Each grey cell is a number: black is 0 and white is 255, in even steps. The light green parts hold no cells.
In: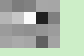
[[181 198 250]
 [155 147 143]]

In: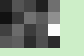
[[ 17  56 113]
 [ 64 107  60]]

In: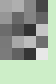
[[150 104 132]
 [108  86  50]]

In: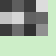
[[194 213  98]
 [ 58 108  49]]

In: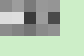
[[220 222  59]
 [139 130 117]]

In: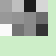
[[152 147 138]
 [250 115 137]]
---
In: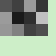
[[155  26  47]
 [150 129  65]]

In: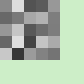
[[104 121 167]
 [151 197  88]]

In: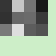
[[ 49 104 107]
 [121 222  93]]

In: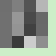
[[112 151  74]
 [112 148  65]]

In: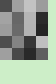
[[163 103 181]
 [156 106 180]]

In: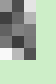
[[ 64 103 181]
 [ 97 129 122]]

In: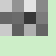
[[103 107  55]
 [202  95 175]]

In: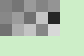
[[136 156 112]
 [113 173 195]]
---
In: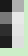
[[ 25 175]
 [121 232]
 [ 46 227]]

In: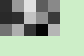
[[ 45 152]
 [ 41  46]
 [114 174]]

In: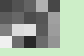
[[ 66  82]
 [ 92 103]
 [127 219]]

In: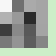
[[247 112]
 [178 153]
 [ 61 137]]

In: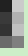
[[ 33 203]
 [ 58 177]
 [ 51 192]]

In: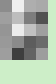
[[140 239]
 [159 189]
 [149 236]]

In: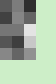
[[ 90 124]
 [ 65 134]
 [118 118]]
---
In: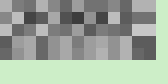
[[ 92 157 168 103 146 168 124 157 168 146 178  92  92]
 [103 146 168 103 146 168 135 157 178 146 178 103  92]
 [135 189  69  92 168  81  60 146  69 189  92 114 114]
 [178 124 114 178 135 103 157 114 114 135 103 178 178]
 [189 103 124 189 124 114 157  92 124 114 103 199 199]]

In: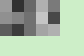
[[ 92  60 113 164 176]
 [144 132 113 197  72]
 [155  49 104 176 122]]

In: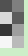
[[ 54 158]
 [ 81 127]
 [217  92]
 [246 186]]

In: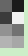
[[ 59 240]
 [102  27]
 [146 114]
 [179 167]]

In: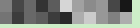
[[116  60 104  92  60  41 173 203 151 128 173]
 [128  71 104  51  92 214 161 139 151  71  23]]

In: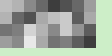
[[115 126 211 179 137 202 147  93]
 [157 137 232 169 115 126  93  61]
 [179 104  81 169 191 202  93 169]
 [191 179 137 104  61  81 104 157]]
